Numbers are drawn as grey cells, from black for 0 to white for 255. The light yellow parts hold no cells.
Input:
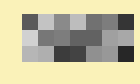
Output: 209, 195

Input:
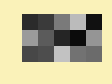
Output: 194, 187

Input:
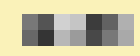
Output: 209, 197

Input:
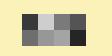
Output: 206, 164

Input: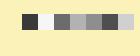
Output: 246, 208

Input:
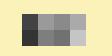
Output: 197, 170

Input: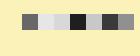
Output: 230, 216

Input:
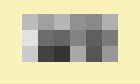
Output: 225, 202

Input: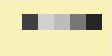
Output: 208, 188

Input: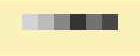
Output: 211, 187
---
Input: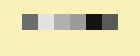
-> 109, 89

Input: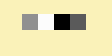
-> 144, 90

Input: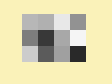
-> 183, 41

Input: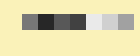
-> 119, 161

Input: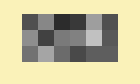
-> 80, 94

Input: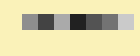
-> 142, 202
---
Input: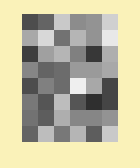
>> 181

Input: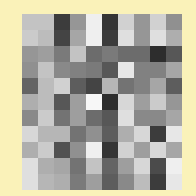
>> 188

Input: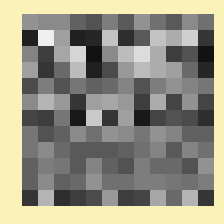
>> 105

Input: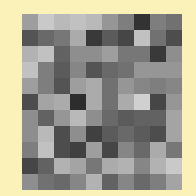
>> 105

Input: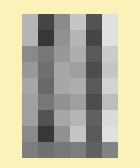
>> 125

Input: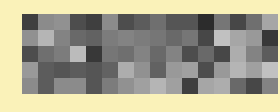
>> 105

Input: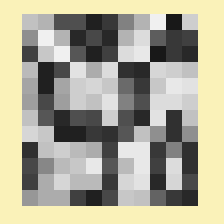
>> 99

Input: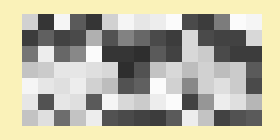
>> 66
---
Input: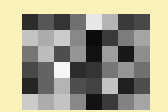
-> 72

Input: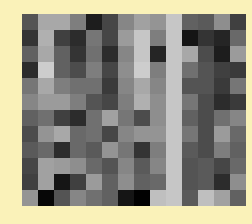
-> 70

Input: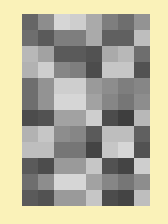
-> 90

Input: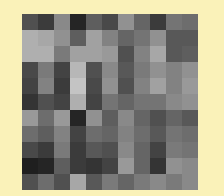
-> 73

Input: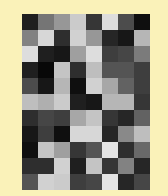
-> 15
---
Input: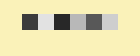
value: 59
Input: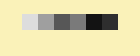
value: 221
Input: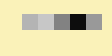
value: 180
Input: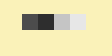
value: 76
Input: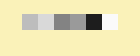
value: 189
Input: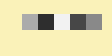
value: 171
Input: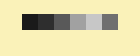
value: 26
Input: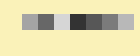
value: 164
